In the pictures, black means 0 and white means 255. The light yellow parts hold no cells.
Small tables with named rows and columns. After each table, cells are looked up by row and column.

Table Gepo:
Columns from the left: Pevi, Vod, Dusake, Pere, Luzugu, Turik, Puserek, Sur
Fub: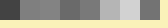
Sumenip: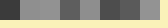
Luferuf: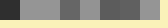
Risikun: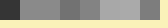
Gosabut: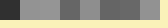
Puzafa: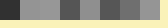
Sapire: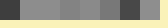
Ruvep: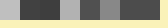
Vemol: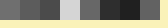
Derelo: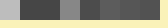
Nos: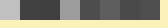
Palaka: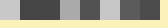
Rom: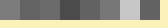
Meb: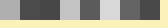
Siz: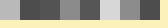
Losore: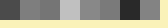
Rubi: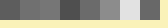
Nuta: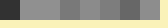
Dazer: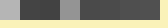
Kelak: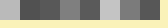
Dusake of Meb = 71
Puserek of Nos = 74
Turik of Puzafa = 86
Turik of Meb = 216
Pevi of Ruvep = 191
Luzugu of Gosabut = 142
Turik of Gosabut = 101
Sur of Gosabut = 146
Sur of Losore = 131
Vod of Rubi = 112
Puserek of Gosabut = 104
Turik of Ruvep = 136
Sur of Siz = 77
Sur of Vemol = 98
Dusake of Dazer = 66
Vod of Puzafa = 148

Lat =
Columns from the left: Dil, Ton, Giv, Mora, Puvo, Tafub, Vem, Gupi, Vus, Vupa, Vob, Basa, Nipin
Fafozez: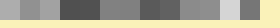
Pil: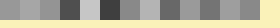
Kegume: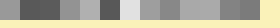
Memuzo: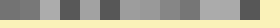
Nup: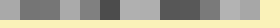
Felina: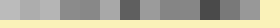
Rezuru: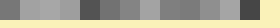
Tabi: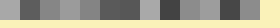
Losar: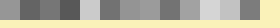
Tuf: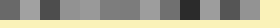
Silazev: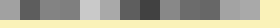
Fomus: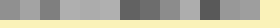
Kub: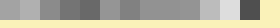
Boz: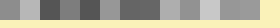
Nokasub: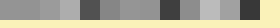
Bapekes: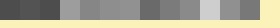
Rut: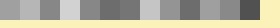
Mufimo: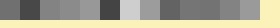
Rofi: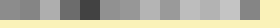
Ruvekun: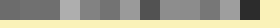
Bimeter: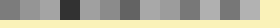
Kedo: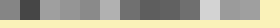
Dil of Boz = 141
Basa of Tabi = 71
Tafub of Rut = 109
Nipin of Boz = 154
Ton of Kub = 176
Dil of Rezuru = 119
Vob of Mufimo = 115
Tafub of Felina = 168
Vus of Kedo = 97
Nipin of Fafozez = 118
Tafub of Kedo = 177
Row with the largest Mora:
Rut

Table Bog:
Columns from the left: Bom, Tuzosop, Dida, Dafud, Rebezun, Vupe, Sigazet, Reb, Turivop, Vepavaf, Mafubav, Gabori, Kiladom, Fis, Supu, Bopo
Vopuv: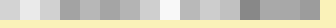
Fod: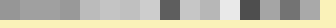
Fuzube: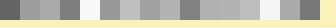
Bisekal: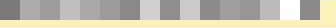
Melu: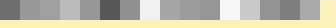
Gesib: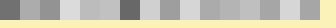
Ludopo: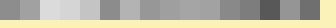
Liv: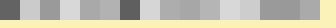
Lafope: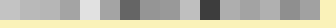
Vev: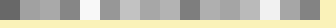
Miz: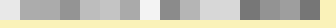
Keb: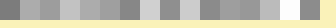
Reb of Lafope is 149
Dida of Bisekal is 157
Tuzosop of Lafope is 185
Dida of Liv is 154
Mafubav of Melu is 150
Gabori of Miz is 216
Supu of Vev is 166
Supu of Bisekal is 254
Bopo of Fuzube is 120
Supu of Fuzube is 171
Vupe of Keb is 159
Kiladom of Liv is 205
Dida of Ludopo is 219
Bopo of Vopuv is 156
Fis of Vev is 241
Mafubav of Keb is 139

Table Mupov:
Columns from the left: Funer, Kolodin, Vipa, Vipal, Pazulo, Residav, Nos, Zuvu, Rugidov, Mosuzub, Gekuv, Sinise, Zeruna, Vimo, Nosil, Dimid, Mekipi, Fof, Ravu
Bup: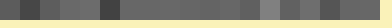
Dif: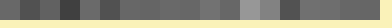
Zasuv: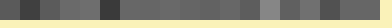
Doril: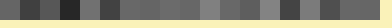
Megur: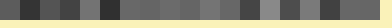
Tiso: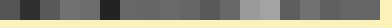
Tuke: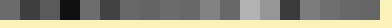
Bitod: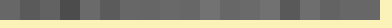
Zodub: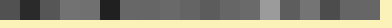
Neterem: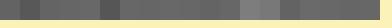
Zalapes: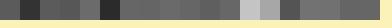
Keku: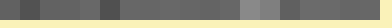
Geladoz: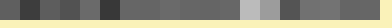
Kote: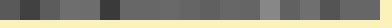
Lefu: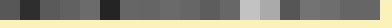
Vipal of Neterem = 102
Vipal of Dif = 64
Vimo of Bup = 128
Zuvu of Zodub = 102
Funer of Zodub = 81
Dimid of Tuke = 124
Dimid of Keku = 107
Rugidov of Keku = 104
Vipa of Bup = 93

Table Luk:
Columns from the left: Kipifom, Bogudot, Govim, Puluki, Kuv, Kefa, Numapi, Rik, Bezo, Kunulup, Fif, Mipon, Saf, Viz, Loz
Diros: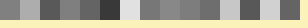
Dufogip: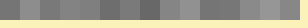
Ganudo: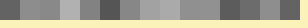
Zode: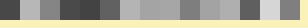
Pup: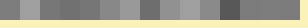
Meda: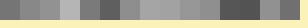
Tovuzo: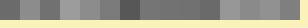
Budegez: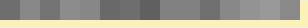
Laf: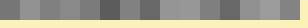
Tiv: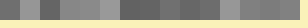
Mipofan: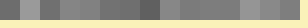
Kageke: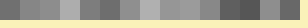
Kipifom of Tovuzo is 108
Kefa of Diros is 57
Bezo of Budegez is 129
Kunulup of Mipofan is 123
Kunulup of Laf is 152
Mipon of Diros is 199
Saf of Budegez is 147
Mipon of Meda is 86
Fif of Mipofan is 125
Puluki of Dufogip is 131

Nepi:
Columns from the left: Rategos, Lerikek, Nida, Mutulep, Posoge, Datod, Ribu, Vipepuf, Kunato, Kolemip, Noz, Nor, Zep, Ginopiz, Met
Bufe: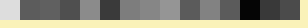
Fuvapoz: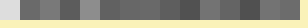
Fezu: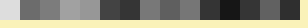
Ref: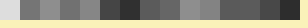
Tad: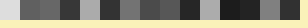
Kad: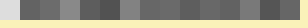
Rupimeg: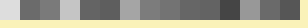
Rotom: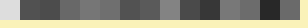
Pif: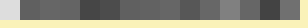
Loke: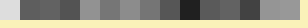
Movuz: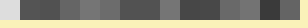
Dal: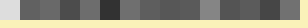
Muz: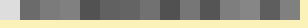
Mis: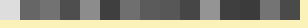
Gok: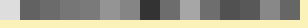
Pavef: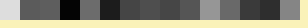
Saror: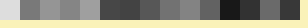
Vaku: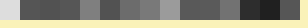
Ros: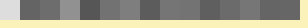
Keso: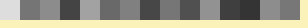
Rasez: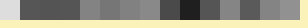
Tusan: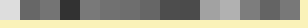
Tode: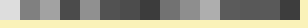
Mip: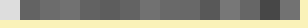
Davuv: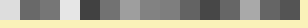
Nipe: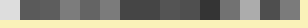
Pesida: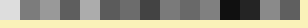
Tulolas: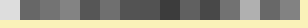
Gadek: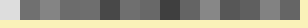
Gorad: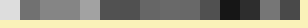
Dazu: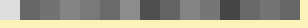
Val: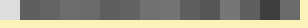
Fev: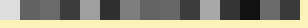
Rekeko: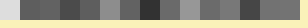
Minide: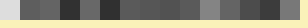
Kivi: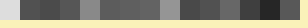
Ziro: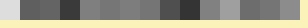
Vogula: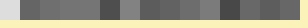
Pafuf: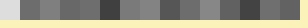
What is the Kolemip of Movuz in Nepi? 71
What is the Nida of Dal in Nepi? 105
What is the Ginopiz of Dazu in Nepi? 116
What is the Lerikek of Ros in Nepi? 100
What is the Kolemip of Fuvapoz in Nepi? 81
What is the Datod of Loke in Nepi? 118
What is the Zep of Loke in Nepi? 66
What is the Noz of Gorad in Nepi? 80
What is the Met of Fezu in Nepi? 47
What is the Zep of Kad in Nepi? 121
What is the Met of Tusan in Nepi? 120

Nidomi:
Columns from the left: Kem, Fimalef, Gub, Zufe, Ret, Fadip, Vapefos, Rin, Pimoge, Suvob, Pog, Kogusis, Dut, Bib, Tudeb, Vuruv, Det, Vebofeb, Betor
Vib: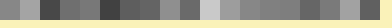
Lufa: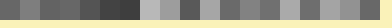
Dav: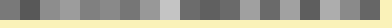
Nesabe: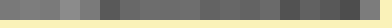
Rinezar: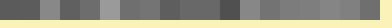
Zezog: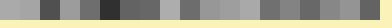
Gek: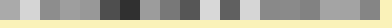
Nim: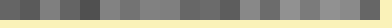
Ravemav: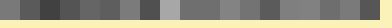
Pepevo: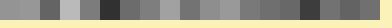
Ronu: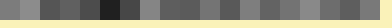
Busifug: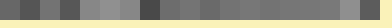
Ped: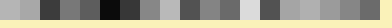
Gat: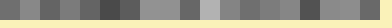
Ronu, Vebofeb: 94
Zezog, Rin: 103
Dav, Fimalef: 88
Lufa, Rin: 184
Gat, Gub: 100
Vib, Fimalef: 164
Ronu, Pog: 116
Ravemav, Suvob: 111
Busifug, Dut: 119
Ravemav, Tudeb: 127
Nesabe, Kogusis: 103
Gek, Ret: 152
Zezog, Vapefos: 99
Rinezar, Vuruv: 126
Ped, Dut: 219

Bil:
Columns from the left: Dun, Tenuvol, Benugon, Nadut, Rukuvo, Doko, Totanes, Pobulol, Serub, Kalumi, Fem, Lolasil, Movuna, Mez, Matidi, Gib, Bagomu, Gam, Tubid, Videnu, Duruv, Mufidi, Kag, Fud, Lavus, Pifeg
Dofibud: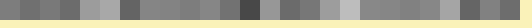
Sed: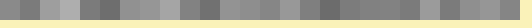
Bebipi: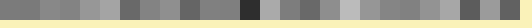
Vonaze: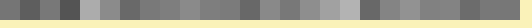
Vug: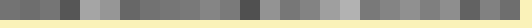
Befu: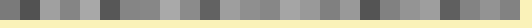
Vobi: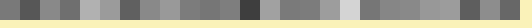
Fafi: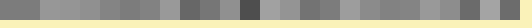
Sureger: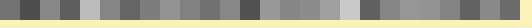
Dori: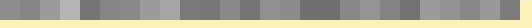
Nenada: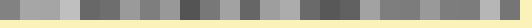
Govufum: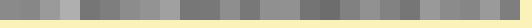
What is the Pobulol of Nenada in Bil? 126
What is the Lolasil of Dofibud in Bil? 114
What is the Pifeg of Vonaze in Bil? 119
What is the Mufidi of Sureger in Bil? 147
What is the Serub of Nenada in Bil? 152
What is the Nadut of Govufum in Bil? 175
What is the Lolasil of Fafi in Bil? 144
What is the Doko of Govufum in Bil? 126
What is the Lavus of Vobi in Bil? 141
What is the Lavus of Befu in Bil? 147
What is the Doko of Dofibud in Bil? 168
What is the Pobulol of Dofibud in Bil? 133
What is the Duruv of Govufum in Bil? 118
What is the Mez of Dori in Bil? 144
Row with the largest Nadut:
Nenada

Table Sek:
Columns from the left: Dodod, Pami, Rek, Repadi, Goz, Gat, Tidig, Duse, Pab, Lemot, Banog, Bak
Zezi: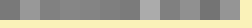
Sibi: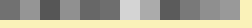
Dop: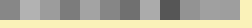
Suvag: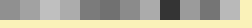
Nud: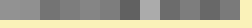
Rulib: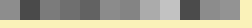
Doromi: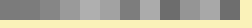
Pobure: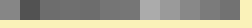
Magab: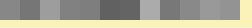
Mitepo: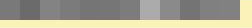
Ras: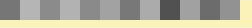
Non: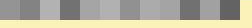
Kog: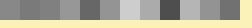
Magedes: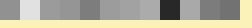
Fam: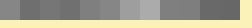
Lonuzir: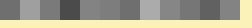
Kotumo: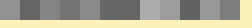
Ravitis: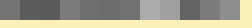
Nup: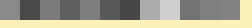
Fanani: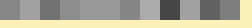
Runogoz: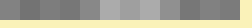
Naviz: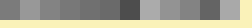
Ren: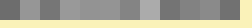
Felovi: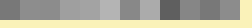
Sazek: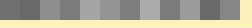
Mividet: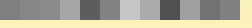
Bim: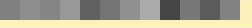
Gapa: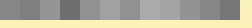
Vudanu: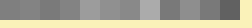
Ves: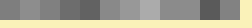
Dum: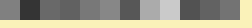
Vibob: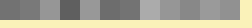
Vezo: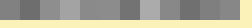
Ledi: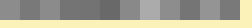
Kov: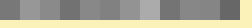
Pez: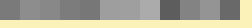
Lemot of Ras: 161
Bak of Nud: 122
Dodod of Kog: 136
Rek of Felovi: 140
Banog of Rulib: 140
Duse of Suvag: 171
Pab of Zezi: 128
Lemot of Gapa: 147
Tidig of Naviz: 77
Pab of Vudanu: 121
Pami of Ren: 150
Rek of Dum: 105
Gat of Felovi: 180
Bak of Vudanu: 97
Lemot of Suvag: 155
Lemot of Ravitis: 99
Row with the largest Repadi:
Ras

